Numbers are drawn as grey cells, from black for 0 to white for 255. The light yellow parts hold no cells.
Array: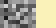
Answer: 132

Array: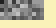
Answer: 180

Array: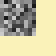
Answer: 190

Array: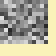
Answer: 117

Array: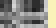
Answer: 61
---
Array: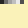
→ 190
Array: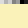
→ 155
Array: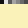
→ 133
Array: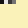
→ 230
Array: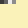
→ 101
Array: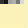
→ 174
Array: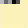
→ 160
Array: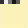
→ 119
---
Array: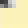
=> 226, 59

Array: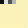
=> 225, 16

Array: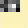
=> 244, 1

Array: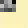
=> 193, 9

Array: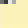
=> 230, 58

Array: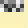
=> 252, 33
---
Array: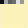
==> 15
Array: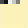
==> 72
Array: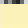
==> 191
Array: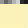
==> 149
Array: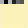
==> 172
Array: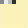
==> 137
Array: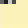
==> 102
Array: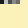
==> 27
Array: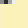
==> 140
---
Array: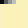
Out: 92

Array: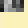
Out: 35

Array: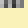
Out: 66

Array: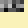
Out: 22

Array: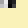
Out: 18

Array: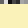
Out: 44

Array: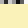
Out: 43

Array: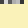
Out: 66
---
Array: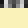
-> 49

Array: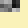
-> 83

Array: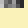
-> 200

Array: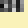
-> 14

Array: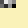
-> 107

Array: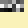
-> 243

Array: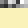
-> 69

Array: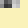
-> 138

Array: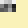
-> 130
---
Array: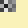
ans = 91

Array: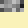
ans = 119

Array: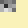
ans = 195

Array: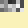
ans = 161

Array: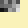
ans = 161

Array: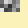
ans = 81
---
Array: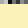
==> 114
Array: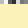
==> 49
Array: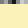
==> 23
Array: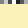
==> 250
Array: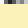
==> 89
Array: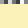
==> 115
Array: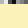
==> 15
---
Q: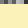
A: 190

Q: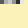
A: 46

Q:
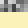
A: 107

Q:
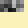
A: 120

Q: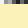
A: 34

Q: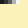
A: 246

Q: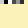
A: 147

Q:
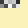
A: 43

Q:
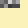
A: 168

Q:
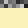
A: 42
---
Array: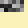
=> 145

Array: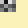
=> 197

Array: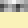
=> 166

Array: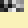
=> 46

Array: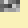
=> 128

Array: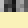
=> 190

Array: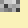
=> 143
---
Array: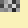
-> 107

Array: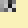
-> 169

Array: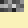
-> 46

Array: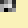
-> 52

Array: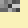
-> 158

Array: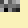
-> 71

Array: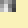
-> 132

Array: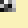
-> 52
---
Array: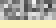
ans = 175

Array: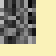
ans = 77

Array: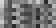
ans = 168

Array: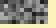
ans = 172

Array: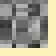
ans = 93

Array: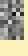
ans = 166
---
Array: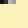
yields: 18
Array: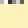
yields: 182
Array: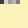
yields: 58
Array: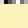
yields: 219
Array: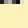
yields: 29
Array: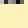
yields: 196
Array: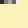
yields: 44
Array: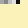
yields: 166
